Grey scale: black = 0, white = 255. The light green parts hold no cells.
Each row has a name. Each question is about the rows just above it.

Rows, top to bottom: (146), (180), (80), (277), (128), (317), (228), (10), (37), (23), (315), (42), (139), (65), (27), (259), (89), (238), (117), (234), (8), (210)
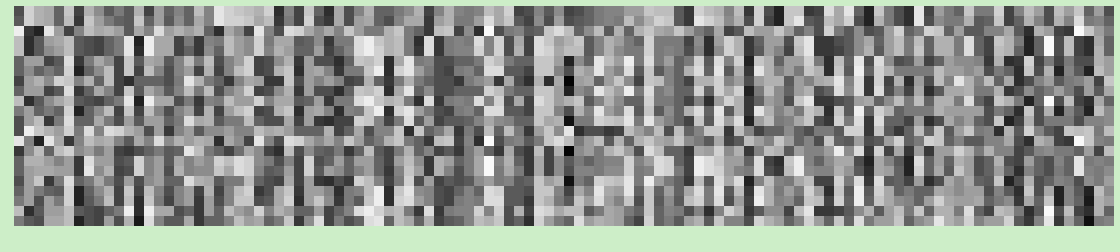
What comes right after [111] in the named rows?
[168]
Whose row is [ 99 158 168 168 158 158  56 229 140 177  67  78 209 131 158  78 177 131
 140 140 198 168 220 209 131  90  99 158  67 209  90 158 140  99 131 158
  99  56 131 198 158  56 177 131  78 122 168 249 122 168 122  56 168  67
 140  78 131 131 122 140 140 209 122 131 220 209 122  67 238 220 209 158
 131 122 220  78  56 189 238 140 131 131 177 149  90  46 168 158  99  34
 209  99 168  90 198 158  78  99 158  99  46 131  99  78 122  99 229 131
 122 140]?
(89)
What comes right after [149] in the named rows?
[90]

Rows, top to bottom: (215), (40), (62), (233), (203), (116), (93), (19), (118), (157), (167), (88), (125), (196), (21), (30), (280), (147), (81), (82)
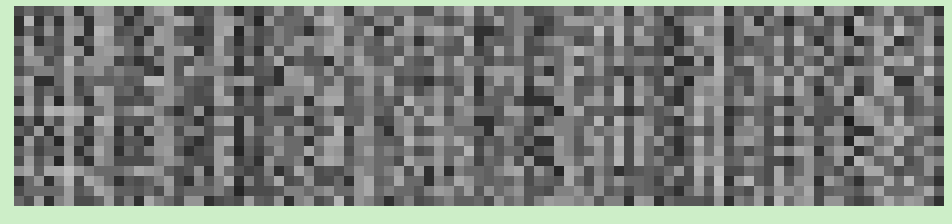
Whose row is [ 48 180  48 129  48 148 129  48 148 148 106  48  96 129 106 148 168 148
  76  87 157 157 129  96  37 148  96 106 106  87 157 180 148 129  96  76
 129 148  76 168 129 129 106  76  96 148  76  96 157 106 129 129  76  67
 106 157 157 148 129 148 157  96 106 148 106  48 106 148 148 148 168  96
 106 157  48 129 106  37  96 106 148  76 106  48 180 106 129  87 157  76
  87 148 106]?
(40)
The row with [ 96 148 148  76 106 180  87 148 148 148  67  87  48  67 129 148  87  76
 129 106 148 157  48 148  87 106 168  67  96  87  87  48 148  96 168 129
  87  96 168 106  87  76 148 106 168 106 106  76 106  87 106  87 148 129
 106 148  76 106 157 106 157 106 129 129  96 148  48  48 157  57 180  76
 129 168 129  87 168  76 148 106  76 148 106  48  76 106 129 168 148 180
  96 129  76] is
(116)
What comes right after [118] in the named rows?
[129]
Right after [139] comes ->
[67]
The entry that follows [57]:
[180]

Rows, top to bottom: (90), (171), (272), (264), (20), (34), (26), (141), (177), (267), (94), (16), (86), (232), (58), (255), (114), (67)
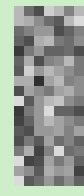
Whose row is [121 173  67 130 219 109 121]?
(58)
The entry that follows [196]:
[141]

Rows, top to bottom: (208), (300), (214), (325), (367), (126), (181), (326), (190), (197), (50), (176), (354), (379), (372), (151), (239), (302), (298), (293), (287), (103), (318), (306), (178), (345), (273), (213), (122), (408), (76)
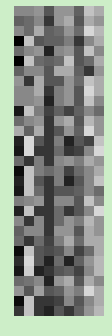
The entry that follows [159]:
[86]
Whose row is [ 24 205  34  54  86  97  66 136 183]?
(273)
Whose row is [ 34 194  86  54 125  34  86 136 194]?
(302)
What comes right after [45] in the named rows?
[215]
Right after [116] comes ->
[136]
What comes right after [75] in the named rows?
[86]
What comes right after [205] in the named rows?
[34]

